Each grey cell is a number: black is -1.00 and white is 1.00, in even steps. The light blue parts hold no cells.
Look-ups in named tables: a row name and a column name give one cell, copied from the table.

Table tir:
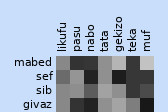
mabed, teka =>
-0.57
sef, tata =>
0.13
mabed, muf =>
0.52
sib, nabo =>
-0.28
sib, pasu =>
0.11
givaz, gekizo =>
0.29
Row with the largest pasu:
sef

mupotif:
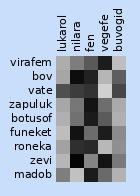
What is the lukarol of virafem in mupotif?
0.36
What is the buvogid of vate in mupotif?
-0.45
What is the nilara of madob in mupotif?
0.51
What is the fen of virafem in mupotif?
-0.30
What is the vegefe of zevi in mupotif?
-0.85
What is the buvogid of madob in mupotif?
0.40
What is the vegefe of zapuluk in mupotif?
-0.14
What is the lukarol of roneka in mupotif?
0.27
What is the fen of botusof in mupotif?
-0.79
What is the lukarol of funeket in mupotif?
0.48
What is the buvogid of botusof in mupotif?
0.38
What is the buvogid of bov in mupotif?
-0.26
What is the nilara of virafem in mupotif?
-0.02
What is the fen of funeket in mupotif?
-0.15
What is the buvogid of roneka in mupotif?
0.12
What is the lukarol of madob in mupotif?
-0.01
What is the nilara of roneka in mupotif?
-0.63
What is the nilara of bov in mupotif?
-0.90
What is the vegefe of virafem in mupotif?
-0.78
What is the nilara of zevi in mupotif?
-0.96

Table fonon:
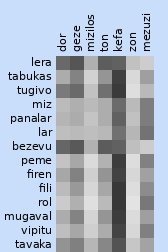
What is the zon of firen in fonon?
0.69
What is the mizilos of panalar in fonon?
0.54
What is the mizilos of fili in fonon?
0.68
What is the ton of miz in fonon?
0.36
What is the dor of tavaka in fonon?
0.15
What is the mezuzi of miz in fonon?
-0.02
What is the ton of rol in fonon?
0.46
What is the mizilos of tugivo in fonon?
0.52
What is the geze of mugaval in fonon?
0.03
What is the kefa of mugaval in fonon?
-0.53
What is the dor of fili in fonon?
0.47
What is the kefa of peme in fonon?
-0.52
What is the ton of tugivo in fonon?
-0.12
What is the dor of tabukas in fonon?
0.35
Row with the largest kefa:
lar

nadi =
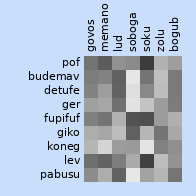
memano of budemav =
0.02
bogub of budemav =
-0.04
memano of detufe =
0.24
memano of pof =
-0.28
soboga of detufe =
0.74
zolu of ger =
0.22
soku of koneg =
0.79
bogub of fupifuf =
0.38
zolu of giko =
-0.09
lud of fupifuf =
0.39
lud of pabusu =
-0.23
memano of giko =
0.30
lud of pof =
0.14
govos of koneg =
0.42
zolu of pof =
0.39
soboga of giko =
-0.25
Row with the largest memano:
koneg

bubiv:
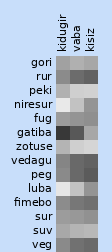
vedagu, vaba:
-0.18
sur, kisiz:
0.14
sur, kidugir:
0.22
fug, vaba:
0.16
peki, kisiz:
0.64
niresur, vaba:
0.52
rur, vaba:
-0.15

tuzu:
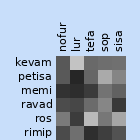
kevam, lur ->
0.53
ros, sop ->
-0.07
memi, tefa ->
-0.54
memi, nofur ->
-0.61
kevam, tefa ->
-0.18
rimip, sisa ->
-0.36
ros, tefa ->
0.46
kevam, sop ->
-0.14
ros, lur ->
-0.53
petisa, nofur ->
-0.30

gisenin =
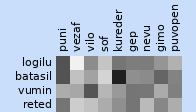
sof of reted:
0.35
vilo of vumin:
-0.33
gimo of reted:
0.06
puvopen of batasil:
0.03
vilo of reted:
0.52
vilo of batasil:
0.27
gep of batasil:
0.12

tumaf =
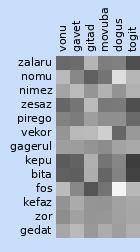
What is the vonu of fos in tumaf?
0.47
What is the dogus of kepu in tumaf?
0.05
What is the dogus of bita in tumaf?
0.02
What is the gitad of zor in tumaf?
0.17
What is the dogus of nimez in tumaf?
0.15
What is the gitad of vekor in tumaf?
0.46
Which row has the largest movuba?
vekor

